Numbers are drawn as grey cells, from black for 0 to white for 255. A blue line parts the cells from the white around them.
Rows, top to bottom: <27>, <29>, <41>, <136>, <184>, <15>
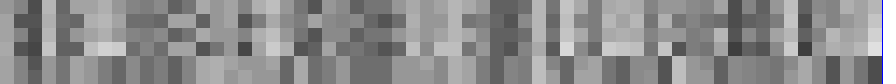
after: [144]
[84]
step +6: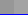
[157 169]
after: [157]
[103]
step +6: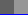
[103 157]
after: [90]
[216]

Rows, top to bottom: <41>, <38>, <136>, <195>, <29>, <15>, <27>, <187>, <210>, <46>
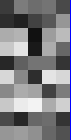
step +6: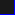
[31]
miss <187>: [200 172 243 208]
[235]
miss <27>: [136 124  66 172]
[164]
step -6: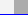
[237 166]

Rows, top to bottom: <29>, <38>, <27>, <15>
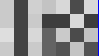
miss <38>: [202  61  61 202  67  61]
[216]
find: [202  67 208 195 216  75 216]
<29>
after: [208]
[195]

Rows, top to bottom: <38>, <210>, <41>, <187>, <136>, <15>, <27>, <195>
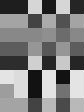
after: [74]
[185]
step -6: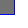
[108]
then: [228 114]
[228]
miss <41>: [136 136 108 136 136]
[143]
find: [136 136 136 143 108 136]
<41>

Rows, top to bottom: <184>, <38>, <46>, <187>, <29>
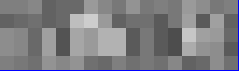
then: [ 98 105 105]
[154]
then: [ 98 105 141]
[112]

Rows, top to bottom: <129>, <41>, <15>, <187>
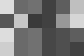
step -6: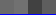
[100 107  59  88]
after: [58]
[65]

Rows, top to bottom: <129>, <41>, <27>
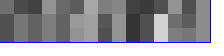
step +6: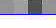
[153 165  86 153]
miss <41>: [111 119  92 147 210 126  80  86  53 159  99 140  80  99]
[153]
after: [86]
[147]

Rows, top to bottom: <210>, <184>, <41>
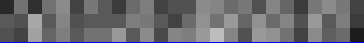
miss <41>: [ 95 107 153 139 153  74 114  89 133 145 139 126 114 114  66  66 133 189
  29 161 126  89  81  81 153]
[101]
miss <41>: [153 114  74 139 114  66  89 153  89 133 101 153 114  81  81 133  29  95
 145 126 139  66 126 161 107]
[189]
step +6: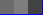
[113 132  72]
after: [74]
[133]
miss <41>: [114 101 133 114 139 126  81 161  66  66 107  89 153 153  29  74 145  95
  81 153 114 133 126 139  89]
[189]
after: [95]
[107]
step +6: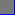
[126]

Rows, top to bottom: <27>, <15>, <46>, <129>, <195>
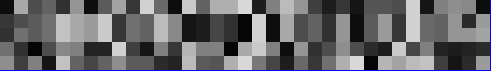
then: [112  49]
[5]
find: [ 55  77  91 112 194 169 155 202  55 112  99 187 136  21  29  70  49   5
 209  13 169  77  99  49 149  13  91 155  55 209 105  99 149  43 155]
<15>
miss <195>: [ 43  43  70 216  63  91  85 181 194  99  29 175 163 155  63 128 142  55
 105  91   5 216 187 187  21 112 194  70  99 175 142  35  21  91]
[120]

